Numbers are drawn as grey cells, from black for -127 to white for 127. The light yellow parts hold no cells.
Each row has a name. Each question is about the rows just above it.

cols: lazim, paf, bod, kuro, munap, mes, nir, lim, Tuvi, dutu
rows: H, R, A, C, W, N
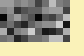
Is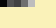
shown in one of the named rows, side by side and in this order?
yes
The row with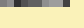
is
R
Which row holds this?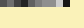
C

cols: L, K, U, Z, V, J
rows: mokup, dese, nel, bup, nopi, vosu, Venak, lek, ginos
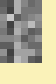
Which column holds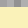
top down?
U
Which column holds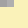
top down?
U

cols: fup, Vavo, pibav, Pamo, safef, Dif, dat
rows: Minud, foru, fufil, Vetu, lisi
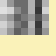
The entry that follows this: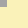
[-56]
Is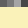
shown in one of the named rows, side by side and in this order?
yes
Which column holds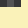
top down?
Dif
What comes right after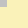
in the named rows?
[22]
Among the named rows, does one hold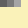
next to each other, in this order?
yes

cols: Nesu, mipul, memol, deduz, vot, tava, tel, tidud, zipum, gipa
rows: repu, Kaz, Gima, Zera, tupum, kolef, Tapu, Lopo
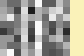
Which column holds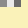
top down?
mipul
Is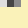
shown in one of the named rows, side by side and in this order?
no
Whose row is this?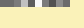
Zera

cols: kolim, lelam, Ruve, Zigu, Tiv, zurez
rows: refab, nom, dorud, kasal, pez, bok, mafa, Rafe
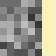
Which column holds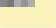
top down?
kolim
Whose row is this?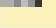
kasal
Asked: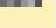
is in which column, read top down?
Ruve
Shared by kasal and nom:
[8]
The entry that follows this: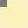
[20]
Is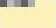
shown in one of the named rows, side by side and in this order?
no

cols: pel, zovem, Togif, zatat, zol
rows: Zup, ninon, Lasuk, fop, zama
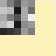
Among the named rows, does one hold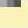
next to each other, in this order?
yes
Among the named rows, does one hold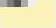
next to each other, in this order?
yes
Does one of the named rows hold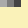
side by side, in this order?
no
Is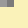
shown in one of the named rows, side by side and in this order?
yes
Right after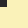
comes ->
[-75]
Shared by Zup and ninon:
[42]
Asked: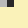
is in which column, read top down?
pel

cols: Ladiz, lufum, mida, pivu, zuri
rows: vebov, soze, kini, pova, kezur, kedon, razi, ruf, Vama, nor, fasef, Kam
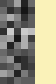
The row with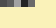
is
vebov
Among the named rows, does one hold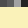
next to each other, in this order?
yes
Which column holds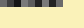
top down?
mida

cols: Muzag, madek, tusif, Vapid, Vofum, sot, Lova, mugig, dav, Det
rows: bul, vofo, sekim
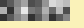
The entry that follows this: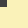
[-36]
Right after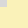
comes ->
[75]
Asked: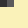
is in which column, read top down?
madek

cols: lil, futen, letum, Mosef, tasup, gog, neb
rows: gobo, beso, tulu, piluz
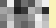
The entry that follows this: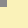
[52]
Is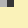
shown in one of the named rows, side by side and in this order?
no
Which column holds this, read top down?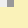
futen
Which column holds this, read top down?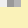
futen
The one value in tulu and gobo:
[111]

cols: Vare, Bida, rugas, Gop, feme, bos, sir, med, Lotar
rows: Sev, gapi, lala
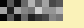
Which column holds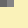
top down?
Gop
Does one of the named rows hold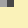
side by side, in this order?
yes
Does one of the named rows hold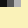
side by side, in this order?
no

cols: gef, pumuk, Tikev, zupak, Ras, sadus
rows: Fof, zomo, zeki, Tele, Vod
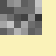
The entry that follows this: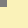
[51]
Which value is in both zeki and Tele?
[-18]
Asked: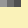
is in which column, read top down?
Tikev
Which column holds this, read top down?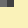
zupak

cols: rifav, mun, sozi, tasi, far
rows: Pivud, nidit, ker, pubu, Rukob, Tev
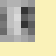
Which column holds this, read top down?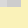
sozi
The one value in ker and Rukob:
[-20]
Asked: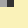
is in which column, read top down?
tasi

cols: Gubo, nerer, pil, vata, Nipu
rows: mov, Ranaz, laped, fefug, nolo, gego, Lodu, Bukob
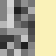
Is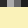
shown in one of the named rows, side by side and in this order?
yes
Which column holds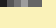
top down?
pil
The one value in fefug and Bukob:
[-10]

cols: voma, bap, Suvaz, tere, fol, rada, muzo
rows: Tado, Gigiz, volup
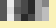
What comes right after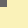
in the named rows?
[-54]
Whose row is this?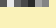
Tado
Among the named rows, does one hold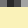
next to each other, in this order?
yes

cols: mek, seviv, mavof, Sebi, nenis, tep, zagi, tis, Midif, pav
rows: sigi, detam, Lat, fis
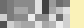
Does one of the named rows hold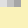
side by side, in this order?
no
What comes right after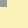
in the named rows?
[-18]
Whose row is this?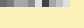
detam

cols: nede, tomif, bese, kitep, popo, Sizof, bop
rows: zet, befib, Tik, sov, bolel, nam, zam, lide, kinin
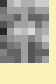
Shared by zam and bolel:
[33]
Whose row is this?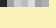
bolel
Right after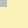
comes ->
[91]
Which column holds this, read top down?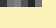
nede
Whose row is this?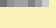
nam
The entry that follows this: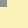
[33]

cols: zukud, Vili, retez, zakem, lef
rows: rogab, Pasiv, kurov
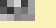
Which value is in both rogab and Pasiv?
[33]
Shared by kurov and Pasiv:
[6]
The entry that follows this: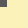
[-78]
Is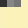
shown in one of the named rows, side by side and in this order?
yes

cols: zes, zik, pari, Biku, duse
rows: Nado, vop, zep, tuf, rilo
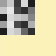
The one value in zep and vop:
[72]
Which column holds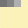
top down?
duse
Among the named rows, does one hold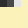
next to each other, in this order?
no
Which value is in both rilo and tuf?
[-81]

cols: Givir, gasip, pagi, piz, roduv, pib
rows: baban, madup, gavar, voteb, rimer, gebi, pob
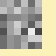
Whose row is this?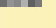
pob
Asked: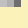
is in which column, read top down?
pib
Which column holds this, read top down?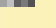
Givir
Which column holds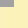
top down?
gasip
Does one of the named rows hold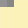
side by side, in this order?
yes

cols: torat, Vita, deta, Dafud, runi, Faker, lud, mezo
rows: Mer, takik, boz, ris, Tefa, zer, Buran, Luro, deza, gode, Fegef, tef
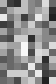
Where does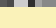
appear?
zer
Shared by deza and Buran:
[62]

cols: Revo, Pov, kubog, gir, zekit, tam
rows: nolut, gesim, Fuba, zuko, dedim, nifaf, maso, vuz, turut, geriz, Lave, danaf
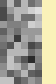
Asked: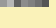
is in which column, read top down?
tam
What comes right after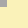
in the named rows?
[25]

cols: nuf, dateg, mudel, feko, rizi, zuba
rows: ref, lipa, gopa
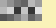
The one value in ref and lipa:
[57]
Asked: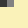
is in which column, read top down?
mudel
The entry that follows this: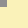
[-11]
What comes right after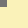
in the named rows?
[-27]
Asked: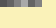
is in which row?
gopa

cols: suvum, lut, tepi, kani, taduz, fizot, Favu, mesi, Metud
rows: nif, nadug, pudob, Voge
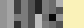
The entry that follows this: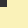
[-4]
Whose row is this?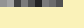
nadug
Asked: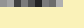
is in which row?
nif

